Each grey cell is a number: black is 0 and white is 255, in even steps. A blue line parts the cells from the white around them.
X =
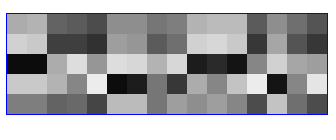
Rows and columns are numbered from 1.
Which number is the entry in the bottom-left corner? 126
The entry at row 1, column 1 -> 172
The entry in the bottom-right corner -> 76
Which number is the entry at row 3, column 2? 12
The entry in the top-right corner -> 84
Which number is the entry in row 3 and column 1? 12
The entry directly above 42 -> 215
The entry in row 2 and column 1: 209
